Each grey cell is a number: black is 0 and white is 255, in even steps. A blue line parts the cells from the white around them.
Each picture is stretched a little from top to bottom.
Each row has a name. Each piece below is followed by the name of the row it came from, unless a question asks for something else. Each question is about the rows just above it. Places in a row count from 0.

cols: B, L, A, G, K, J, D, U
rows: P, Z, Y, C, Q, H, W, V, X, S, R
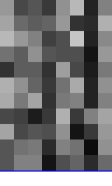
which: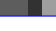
Q
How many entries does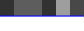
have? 6
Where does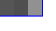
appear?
X
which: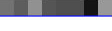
C
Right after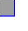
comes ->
[72]

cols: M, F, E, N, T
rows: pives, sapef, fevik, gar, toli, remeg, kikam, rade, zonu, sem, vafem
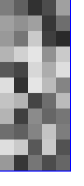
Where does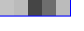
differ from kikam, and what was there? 1, [180]
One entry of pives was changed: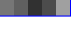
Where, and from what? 0, [125]
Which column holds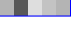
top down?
M
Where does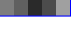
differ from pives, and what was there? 2, [49]
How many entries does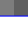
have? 2
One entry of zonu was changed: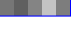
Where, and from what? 0, [110]
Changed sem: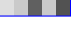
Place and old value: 2, [88]

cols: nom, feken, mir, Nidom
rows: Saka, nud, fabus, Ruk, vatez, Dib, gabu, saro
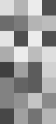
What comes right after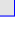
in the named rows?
[79]
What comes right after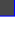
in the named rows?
[160]
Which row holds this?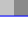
gabu
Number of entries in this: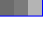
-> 3
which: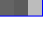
Dib
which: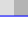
Saka
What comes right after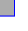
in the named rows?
[236]

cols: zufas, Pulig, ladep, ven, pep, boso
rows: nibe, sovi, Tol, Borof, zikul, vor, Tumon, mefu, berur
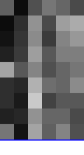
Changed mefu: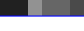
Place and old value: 1, [39]
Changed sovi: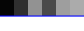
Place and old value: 0, [12]
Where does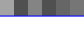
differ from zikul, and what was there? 1, [88]
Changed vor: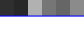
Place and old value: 3, [110]
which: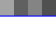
berur

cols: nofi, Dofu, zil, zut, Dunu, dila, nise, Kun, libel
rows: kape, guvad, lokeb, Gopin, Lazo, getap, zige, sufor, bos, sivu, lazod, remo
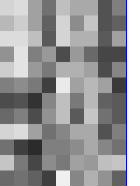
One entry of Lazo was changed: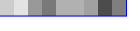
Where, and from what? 8, [134]
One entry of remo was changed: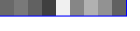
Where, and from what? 1, [113]
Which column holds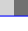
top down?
nofi
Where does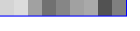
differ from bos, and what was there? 5, [169]
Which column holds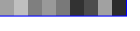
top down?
zil
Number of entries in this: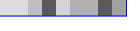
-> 9
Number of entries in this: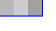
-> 3

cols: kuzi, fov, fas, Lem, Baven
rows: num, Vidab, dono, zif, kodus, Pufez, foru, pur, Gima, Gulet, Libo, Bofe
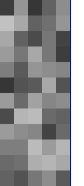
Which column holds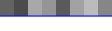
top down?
fas
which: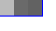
pur
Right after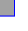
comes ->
[134]
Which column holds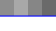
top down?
Lem
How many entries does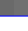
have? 2

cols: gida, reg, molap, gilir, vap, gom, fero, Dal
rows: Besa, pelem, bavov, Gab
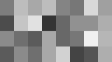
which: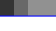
pelem
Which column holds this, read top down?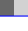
vap
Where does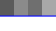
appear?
Gab
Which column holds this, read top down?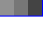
gom
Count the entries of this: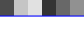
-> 6

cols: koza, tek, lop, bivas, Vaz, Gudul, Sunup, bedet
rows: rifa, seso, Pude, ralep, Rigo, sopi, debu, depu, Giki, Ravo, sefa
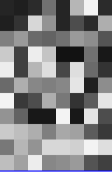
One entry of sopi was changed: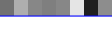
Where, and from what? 0, [106]
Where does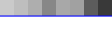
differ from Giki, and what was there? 3, [127]
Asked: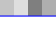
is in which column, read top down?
bivas

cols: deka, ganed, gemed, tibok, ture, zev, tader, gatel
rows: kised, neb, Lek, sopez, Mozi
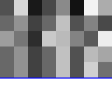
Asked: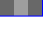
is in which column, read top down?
deka
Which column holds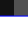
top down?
zev
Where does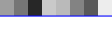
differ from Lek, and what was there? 2, [45]
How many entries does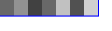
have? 7
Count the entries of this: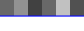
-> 6
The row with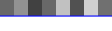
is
Mozi

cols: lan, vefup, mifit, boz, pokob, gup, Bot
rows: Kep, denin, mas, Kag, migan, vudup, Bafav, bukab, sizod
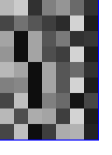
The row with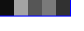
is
mas
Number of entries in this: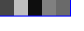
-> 5
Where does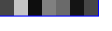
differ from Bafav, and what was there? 1, [191]
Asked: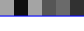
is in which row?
migan

